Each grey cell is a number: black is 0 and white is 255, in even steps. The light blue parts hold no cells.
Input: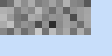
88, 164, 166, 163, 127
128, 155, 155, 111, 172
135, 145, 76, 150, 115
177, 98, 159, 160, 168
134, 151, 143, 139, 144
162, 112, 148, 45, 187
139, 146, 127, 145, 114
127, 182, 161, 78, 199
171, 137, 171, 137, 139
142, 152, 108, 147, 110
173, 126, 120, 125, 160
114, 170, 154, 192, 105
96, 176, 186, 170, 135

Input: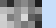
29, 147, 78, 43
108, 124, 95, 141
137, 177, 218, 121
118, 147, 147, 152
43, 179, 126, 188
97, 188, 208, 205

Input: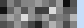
84, 95, 182, 130
15, 91, 112, 75
157, 142, 124, 138
102, 219, 108, 177
126, 63, 161, 110
156, 60, 118, 34
134, 142, 144, 69
132, 87, 220, 110
94, 149, 136, 150
131, 101, 164, 99
60, 17, 122, 80

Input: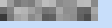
137, 166, 151
187, 99, 77
185, 102, 97
150, 144, 141
147, 142, 147
139, 168, 155
182, 123, 98
189, 117, 93
163, 143, 153
126, 161, 138
133, 180, 172
119, 185, 163
154, 131, 122
193, 107, 57

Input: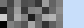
127, 141, 129, 123
99, 106, 180, 96
157, 55, 169, 51
54, 134, 102, 109
84, 128, 28, 167
78, 57, 131, 85
135, 156, 170, 111
70, 85, 81, 129
113, 32, 205, 2

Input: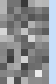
181, 109, 91, 129, 91, 171, 127, 118, 86, 149, 138, 134
185, 130, 101, 144, 114, 158, 139, 115, 107, 111, 236, 140
163, 110, 84, 178, 125, 213, 101, 138, 117, 108, 131, 139
57, 100, 119, 84, 194, 100, 106, 72, 211, 69, 99, 179
115, 140, 99, 131, 142, 121, 154, 160, 158, 171, 125, 78
115, 102, 130, 101, 115, 175, 149, 79, 59, 159, 139, 209
179, 181, 154, 133, 214, 184, 138, 133, 140, 90, 132, 109
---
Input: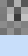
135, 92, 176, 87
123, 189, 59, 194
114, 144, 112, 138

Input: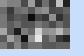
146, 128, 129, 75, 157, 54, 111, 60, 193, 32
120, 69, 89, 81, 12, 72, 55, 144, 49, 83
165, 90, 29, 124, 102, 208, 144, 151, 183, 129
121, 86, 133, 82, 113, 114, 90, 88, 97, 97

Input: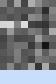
132, 83, 161, 69, 174, 139, 108, 99
93, 81, 91, 62, 139, 128, 82, 119
90, 153, 98, 93, 124, 113, 75, 169
75, 102, 115, 115, 58, 103, 20, 86
80, 85, 122, 88, 70, 122, 111, 103

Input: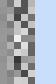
152, 120, 207, 84, 182
141, 179, 69, 200, 114
152, 150, 195, 216, 94
149, 178, 107, 224, 101
145, 170, 56, 152, 159
149, 131, 151, 73, 208

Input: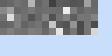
98, 103, 114, 107, 181, 99, 112, 64, 93, 89, 84, 87, 161, 104
114, 221, 127, 113, 84, 105, 129, 81, 114, 130, 94, 118, 116, 130
115, 127, 115, 113, 126, 122, 105, 128, 229, 93, 118, 77, 118, 214

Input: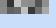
134, 53, 197, 144, 139, 84, 143

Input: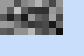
154, 155, 81, 133, 148, 180, 126, 73, 147
87, 34, 85, 25, 151, 97, 81, 161, 70
94, 83, 144, 145, 182, 95, 74, 111, 15
